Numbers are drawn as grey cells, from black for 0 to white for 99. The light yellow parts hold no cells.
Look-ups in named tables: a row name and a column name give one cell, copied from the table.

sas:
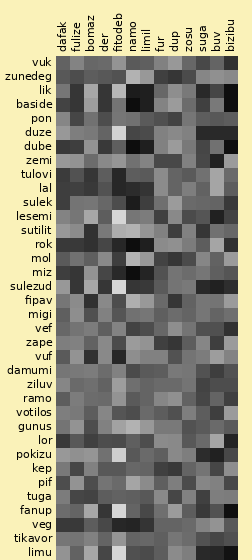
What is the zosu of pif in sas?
29
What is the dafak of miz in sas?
24
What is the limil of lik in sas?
12
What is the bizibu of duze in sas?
16
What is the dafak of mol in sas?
35
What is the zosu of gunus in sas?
32
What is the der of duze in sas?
39
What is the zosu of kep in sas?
39
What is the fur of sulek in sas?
43
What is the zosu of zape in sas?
36

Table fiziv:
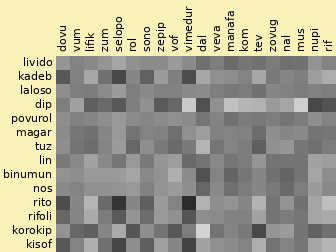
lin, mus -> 45
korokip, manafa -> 51
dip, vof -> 40
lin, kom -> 48
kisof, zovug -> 45
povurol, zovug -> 49
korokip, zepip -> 45
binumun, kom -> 46
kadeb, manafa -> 55
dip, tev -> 69
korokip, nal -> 60
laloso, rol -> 49
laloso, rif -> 49
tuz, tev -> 37
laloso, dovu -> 55

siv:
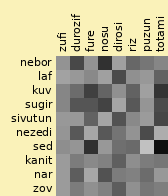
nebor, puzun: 46
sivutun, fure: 38
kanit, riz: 55
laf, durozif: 59
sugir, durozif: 33
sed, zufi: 55
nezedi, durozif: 34
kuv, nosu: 39
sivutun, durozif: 59
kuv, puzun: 62
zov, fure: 56
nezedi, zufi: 58
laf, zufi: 63
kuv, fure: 25

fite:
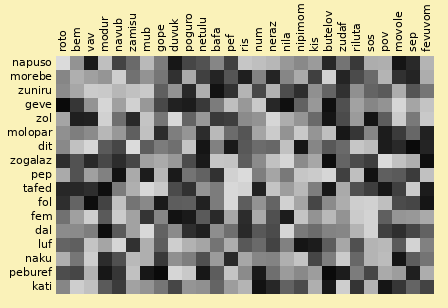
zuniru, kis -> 56
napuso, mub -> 72
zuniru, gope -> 37
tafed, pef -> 84
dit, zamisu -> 85
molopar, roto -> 56
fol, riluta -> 80
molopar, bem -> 49
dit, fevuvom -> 14
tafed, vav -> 18
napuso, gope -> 48
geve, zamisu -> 81
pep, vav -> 62
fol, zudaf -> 67
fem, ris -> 17
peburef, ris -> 54

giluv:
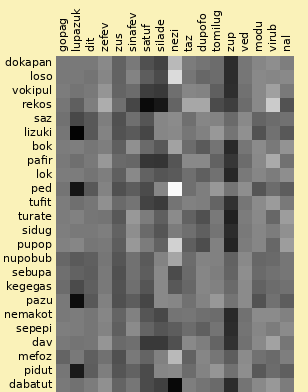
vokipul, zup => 18
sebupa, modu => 41
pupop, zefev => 47
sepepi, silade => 33
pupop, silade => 38
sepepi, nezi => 36
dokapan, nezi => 72
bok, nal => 57
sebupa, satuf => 36
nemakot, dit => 46
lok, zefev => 49
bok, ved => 46
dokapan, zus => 38
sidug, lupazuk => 47

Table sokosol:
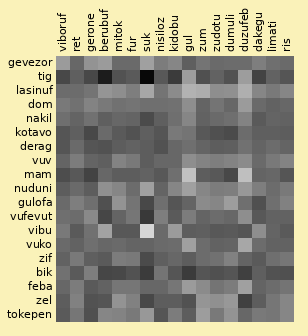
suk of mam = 38
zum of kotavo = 34
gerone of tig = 28
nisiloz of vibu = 41
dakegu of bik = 37
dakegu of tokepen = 47
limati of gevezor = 43
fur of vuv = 47
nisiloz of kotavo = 33
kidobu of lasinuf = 54
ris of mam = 33
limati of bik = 32
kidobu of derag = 40

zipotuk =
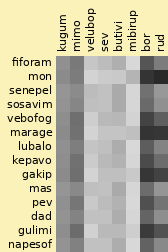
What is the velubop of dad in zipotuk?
75
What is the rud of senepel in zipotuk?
59
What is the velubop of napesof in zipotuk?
75
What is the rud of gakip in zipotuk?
26
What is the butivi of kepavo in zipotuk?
69
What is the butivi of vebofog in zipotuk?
71
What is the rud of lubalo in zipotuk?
51
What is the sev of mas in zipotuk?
75
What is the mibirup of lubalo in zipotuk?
84
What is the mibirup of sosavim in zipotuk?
83
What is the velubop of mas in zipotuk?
74
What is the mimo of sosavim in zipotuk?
52
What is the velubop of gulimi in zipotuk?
81
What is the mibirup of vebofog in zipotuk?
82
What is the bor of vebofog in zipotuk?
26

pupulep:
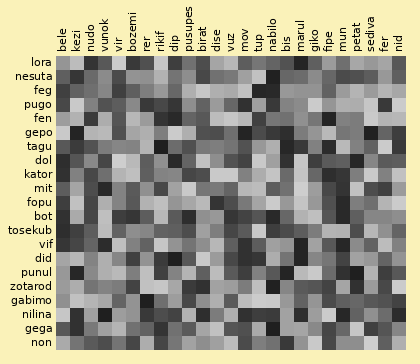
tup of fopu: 64
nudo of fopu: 27
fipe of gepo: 72
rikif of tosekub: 38
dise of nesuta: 44
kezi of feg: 38
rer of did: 57
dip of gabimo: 61
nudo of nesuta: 41
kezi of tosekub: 25
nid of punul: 34
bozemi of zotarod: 26

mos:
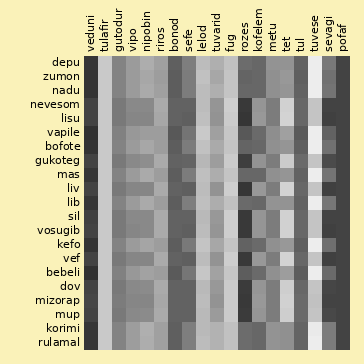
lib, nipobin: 66
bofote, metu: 56
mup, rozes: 23
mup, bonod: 38
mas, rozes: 40
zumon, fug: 76
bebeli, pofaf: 26
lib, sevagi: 46
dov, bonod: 38
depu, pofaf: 26
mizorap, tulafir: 78
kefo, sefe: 47
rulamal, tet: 56
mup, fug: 79
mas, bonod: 36
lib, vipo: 60

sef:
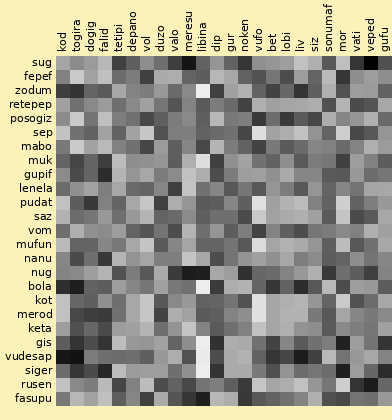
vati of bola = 61
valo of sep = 49
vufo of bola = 39
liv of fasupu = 51
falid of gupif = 17
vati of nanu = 55
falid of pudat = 50
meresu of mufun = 64
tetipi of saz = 43
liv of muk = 35
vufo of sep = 86
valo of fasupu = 33
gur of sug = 38
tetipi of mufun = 47

